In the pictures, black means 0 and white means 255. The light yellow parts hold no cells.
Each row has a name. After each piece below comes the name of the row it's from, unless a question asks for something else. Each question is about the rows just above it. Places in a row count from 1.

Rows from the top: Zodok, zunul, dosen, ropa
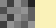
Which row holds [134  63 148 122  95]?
dosen
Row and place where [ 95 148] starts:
ropa, 4

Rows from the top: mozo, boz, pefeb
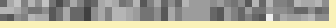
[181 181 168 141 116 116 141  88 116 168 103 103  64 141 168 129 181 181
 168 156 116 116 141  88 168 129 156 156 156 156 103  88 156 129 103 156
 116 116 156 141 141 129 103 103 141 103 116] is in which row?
boz
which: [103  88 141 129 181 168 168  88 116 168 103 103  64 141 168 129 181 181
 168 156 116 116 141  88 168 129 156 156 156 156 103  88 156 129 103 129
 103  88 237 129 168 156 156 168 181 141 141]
pefeb
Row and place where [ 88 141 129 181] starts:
pefeb, 2

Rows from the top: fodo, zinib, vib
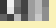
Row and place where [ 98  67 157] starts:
zinib, 3
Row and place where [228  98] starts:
zinib, 2

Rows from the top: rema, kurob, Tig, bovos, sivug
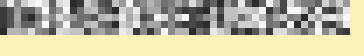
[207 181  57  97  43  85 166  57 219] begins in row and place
sivug, 32
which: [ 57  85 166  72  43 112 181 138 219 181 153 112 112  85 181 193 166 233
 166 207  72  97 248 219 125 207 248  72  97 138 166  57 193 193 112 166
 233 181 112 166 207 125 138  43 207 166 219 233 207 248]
Tig
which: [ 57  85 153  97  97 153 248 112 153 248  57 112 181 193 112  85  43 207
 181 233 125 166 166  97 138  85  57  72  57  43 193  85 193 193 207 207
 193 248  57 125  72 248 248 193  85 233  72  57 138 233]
kurob
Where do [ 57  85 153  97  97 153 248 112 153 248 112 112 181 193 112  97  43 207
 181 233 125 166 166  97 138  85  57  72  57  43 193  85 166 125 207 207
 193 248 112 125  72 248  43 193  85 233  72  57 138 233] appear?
bovos
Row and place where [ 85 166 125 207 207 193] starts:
bovos, 32

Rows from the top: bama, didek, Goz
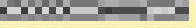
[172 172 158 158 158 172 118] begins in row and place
bama, 16
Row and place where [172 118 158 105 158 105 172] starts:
bama, 4

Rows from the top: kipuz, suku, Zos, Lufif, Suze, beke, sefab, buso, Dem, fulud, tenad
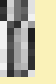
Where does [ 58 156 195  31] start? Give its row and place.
Suze, 2
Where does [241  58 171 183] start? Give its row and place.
fulud, 1
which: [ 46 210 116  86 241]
Zos
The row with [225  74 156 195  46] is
Dem
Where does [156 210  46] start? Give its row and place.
sefab, 3

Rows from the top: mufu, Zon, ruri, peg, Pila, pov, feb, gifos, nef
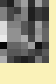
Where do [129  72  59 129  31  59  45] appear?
Zon
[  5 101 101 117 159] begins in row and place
feb, 1
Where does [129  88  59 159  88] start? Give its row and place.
peg, 3

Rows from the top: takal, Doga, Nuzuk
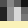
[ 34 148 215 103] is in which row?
Doga
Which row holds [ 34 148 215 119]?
Nuzuk
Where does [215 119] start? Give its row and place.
Nuzuk, 3
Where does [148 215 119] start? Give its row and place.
Nuzuk, 2
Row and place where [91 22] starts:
takal, 3

